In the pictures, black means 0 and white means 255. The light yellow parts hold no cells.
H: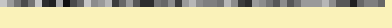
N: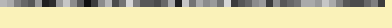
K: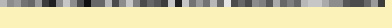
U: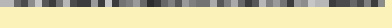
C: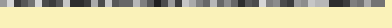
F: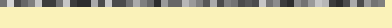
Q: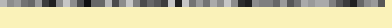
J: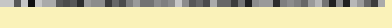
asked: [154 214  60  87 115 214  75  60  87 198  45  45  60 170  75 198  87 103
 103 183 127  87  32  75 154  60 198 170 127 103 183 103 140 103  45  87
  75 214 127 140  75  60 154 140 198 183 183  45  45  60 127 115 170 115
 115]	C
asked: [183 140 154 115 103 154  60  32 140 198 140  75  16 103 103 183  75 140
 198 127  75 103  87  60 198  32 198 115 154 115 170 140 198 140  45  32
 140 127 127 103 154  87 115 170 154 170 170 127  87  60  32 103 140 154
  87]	Q
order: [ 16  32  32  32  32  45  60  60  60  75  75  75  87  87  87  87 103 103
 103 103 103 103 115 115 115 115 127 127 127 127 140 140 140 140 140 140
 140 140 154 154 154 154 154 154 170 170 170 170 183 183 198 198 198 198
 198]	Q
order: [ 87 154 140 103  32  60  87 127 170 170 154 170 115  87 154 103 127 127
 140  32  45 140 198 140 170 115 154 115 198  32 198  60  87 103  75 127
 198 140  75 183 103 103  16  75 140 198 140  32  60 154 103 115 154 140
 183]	Q

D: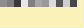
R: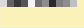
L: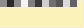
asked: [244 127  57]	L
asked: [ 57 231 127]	D
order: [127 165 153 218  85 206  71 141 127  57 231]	D
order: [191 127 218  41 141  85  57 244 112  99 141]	R
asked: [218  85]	D

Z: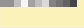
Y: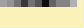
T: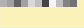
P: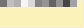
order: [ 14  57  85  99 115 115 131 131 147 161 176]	Y
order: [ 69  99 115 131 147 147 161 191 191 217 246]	Z
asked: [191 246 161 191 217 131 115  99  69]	Z
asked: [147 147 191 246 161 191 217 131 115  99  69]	Z
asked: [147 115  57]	Y
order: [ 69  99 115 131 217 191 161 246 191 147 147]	Z

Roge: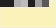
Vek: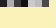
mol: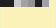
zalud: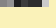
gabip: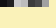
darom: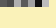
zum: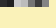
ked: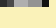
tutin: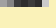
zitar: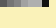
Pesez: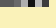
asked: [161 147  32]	mol
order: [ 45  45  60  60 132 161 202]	tutin
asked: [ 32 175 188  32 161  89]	Roge
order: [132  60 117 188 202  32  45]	zum
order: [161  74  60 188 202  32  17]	gabip
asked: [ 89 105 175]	Pesez

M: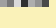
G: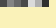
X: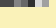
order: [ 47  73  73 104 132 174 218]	G
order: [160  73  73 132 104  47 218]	X
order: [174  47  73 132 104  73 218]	G
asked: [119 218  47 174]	M

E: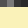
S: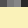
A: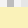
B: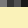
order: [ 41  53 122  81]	E
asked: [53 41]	E
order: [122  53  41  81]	E
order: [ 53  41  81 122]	E
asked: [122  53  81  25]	B
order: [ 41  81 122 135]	S
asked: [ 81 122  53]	E

